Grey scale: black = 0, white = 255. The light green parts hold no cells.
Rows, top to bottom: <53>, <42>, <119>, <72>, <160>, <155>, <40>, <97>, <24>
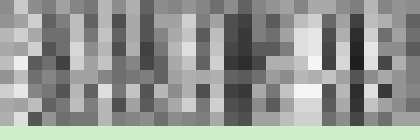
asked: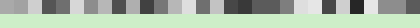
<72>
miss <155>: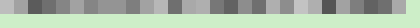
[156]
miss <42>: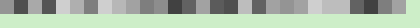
[104]
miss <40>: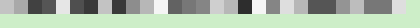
[175]
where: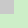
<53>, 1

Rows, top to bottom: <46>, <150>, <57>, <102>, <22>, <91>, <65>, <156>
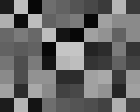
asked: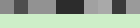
<91>
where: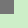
<22>, 0
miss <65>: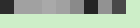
[66]
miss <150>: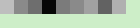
[13]
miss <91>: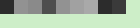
[154]

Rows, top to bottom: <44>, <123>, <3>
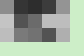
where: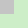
<123>, 0
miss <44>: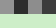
[53]
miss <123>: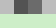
[196]
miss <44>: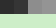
[60]
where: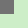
<3>, 2
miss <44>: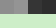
[60]
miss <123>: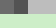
[196]

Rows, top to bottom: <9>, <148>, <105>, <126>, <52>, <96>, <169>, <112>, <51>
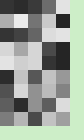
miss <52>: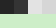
[207]
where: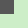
<96>, 2
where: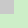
<148>, 3
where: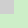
<52>, 1

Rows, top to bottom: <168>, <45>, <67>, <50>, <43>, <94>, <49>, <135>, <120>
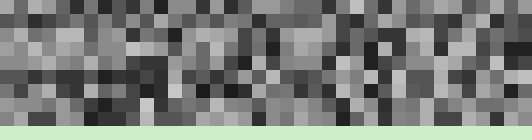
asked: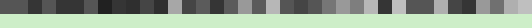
<94>
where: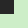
<168>, 7
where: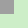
<50>, 0
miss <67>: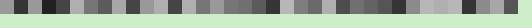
[147]
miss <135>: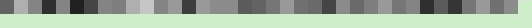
[183]
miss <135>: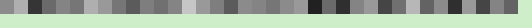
[61]
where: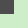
<67>, 37

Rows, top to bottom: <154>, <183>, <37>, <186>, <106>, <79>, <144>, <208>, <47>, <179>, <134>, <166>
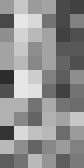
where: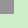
<166>, 3
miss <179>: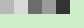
[192]
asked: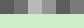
<166>
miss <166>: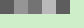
[122]
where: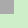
<208>, 3
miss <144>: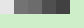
[224]

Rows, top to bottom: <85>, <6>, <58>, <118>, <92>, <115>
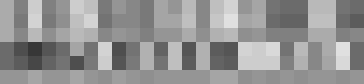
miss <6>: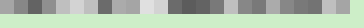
[198]
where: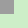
<115>, 8

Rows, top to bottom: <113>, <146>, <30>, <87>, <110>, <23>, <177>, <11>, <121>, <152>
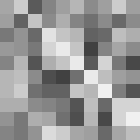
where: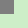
<177>, 8
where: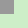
<87>, 0

